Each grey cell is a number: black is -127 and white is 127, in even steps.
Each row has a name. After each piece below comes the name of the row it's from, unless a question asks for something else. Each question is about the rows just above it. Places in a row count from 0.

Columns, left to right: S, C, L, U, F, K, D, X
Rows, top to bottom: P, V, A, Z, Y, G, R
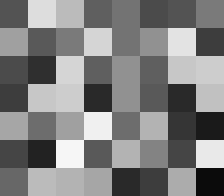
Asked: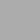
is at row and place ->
R, 6
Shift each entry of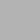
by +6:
[57]

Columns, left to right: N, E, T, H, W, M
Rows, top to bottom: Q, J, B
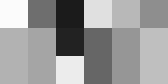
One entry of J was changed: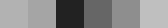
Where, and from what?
4, [22]
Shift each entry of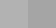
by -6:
[44 31]

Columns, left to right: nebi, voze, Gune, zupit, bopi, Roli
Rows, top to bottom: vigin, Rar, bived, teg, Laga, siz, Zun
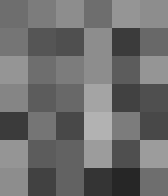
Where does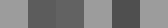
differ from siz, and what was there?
0, [21]
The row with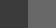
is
Rar
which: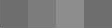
vigin
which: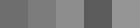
bived

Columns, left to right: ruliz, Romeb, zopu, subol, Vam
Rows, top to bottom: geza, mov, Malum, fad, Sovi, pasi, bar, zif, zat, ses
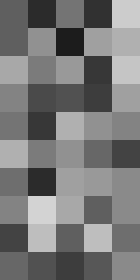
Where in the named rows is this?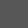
ses, 3
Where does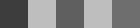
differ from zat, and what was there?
0, [-60]

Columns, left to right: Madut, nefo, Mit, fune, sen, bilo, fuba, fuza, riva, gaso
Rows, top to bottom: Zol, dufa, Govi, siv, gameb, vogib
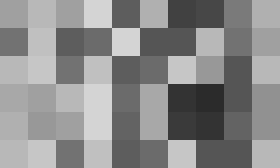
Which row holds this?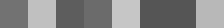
vogib
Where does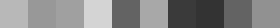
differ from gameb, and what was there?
0, [48]
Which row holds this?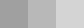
siv

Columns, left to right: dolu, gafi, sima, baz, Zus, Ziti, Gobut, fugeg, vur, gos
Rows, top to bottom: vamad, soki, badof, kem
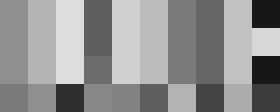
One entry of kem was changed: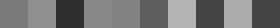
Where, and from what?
9, [-67]
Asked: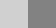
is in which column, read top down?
Zus
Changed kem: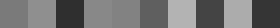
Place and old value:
9, [-67]
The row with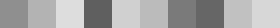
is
soki

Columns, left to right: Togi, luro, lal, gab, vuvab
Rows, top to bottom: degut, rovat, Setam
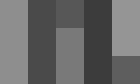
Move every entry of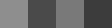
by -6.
[  8 -59 -12 -73]
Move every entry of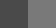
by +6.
[-47   0]

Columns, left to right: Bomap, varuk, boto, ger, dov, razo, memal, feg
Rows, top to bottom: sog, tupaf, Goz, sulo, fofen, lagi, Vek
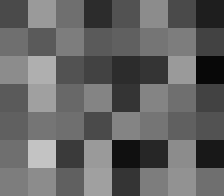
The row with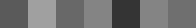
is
sulo
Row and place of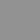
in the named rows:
Vek, 6
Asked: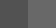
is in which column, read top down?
boto
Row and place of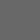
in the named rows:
sulo, 2
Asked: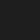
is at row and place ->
sog, 7

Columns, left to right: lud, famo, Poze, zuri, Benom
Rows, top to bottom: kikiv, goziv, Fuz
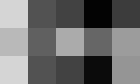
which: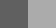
goziv
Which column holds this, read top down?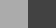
Poze
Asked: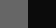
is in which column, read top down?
zuri
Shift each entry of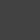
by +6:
[-55]
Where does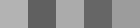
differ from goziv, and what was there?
0, [57]
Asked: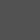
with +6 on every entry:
[-39]

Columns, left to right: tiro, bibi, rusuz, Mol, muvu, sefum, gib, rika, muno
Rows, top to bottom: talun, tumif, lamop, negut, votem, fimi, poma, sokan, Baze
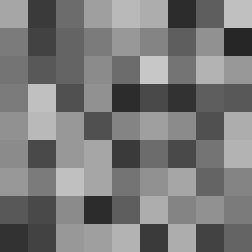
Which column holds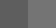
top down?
gib
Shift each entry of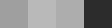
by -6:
[ 25  51  39 -89]

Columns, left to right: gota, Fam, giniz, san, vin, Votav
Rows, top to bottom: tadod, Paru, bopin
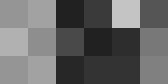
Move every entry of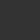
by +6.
[-70]
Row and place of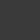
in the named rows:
tadod, 3
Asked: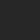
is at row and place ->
bopin, 2
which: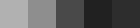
Paru
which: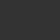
bopin

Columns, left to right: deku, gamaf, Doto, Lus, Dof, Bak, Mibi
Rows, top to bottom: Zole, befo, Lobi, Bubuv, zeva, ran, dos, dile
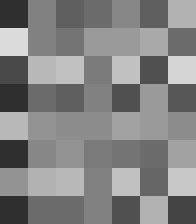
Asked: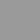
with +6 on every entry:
[32]
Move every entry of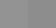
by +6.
[25 19]
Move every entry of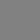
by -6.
[-5]
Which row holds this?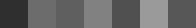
Bubuv
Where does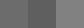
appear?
Bubuv
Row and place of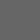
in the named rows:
dos, 5

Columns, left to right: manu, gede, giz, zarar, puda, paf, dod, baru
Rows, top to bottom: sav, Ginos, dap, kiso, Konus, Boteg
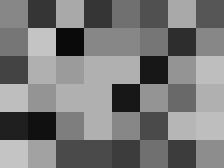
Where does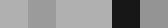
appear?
dap
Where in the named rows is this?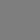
Konus, 2
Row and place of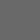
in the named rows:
kiso, 6
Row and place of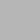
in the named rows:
Konus, 6
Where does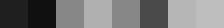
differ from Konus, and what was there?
2, [-1]
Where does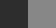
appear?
Ginos

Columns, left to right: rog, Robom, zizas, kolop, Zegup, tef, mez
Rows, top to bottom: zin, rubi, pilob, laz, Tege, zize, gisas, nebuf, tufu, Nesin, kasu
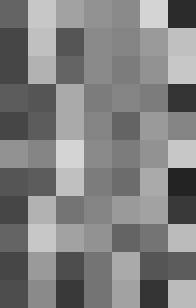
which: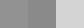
zin
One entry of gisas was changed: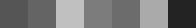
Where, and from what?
1, [-35]
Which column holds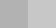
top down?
Robom

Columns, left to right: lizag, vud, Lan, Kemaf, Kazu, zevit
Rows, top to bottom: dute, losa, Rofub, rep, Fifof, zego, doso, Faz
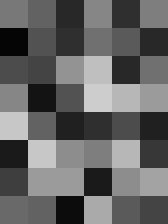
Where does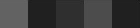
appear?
Fifof
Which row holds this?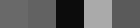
Faz
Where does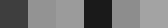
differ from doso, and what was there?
1, [27]

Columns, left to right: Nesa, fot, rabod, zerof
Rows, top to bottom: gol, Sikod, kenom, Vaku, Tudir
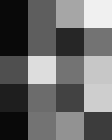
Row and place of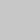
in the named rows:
kenom, 3
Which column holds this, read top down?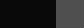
Nesa
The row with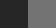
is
Sikod
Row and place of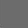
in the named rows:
Vaku, 1

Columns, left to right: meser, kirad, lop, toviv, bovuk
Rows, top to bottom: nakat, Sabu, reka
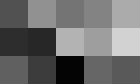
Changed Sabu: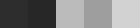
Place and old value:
2, [51]
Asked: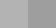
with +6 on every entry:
[57 36]
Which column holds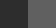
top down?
meser
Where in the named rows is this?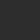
Sabu, 0
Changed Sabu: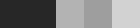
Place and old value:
0, [-82]

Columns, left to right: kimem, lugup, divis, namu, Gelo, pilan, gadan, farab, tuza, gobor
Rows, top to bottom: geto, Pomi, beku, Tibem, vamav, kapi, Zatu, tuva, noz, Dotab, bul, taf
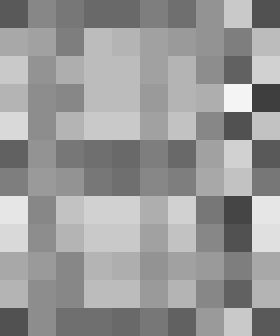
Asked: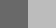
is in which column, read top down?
namu
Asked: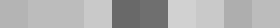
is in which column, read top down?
Gelo
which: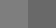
kapi
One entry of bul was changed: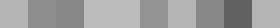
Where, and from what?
5, [26]
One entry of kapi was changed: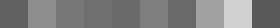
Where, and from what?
1, [19]
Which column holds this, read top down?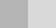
kimem

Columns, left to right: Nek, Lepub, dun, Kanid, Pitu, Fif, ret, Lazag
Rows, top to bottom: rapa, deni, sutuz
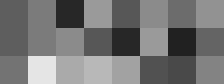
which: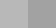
sutuz
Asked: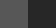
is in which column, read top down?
Pitu
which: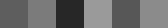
rapa
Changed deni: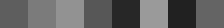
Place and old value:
2, [11]

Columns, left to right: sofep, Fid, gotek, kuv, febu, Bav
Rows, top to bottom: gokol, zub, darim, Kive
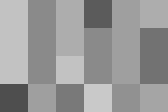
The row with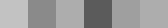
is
gokol
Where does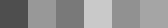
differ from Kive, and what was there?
1, [31]
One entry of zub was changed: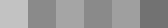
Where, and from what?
2, [45]
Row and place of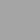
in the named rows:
Kive, 5
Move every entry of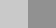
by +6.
[79 23]
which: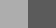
gokol
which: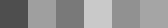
Kive

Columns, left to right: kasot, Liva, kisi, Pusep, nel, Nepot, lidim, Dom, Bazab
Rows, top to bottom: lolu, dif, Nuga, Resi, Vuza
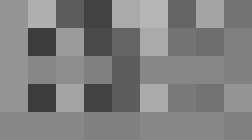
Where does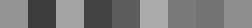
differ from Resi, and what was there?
8, [21]
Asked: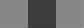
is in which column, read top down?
Liva
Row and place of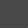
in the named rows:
dif, 3
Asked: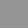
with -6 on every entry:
[15]
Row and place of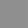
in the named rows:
Nuga, 2

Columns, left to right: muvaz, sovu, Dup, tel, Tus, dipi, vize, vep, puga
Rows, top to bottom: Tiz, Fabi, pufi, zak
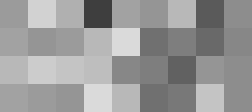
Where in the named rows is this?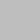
pufi, 3
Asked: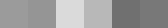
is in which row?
zak
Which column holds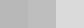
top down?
tel
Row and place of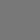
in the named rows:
zak, 6
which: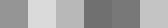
zak

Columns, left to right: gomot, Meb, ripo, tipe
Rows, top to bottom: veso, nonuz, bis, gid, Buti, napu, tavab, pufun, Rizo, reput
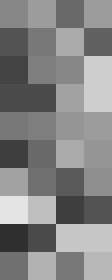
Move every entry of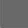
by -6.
[-28]
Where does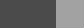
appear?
gid

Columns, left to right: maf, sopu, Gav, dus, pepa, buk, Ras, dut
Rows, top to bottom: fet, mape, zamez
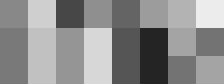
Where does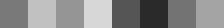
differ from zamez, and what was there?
5, [-91]
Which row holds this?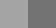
mape
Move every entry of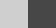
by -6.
[ 73 -62]
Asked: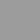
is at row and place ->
fet, 5
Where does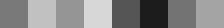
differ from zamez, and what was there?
5, [-91]
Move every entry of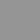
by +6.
[27]

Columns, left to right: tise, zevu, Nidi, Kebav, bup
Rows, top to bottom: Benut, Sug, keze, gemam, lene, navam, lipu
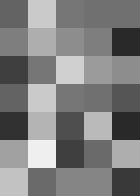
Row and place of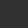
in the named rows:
lene, 0
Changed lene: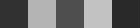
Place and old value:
3, [58]

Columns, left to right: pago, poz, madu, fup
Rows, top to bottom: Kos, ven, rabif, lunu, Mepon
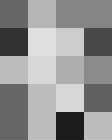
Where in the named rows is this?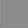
rabif, 3
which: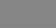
Kos
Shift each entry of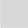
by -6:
[81]
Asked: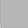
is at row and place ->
Kos, 1
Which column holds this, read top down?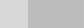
poz
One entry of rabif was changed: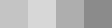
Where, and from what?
0, [60]
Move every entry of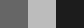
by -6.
[ -31   54 -105]

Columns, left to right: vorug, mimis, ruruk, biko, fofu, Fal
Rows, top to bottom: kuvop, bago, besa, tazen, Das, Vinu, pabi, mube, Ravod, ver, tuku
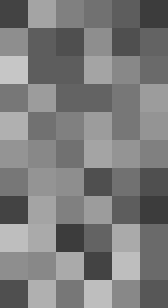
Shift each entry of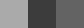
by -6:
[ 36 -73 -34]
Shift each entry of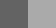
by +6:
[-22  48]
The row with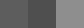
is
bago
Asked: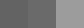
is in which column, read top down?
Fal

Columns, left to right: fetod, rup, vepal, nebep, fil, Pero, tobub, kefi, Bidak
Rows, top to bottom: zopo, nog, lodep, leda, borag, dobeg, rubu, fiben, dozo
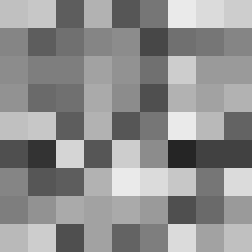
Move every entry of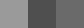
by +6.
[ 32 -42 -15]
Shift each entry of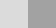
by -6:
[85 28]
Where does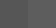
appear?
rubu
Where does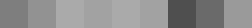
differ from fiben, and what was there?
5, [26]
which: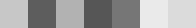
zopo
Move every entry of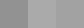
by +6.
[24 48 40]
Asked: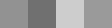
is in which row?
lodep

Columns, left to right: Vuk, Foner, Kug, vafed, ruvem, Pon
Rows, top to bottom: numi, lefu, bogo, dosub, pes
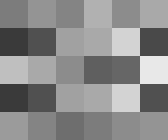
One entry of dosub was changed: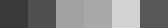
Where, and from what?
5, [-47]
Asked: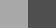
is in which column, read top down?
Foner
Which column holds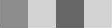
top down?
ruvem
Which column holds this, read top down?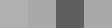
vafed
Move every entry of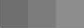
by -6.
[-23  -9   6]
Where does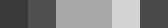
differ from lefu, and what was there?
2, [33]

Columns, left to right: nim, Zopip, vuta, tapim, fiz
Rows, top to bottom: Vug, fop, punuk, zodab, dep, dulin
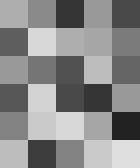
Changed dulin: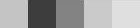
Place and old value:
0, [61]
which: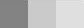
dulin
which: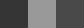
Vug
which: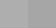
fop
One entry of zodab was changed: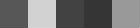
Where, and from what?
2, [-54]

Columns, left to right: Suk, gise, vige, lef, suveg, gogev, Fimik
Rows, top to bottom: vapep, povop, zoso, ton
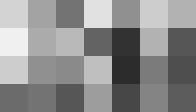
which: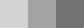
vapep
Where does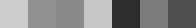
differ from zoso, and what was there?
3, [63]

